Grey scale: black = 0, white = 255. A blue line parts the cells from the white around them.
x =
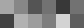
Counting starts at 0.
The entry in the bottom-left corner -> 66
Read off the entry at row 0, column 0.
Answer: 167
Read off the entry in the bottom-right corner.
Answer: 94
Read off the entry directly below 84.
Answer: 157

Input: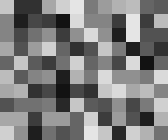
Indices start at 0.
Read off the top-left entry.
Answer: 198
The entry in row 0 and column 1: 49
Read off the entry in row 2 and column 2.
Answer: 113
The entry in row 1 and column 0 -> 132
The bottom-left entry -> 208
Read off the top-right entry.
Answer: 91
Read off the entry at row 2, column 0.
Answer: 132
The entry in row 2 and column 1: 71
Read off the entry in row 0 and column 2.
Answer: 49

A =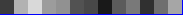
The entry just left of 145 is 156
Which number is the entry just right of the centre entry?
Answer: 25

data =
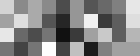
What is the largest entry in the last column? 231
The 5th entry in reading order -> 76
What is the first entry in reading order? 211
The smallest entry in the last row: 27
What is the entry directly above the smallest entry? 38
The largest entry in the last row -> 253
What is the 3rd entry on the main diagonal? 76
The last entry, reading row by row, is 161
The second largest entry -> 241
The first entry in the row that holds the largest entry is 117
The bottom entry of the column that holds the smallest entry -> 67
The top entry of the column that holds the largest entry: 138

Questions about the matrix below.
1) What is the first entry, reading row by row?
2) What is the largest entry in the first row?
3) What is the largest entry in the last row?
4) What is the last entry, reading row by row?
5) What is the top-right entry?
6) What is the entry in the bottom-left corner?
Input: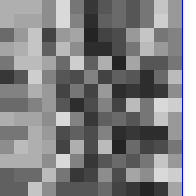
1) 175
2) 217
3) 197
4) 165
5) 153
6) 96

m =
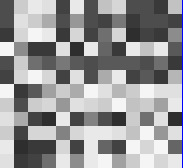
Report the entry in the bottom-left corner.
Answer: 224
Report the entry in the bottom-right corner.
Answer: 233
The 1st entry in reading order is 77
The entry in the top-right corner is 194
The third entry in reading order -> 233
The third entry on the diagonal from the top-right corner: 66
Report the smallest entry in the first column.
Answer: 57
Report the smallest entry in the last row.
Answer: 57
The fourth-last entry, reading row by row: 204
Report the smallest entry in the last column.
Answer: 46
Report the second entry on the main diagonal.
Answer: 224
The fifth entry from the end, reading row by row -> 161
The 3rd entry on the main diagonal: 245

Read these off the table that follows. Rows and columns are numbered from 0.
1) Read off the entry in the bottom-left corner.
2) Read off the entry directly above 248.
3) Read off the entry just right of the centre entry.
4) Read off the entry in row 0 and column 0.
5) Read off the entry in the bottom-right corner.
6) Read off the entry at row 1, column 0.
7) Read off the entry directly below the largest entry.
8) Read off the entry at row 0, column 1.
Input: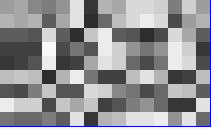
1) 116
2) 217
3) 207
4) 157
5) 105
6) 179
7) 236
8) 167
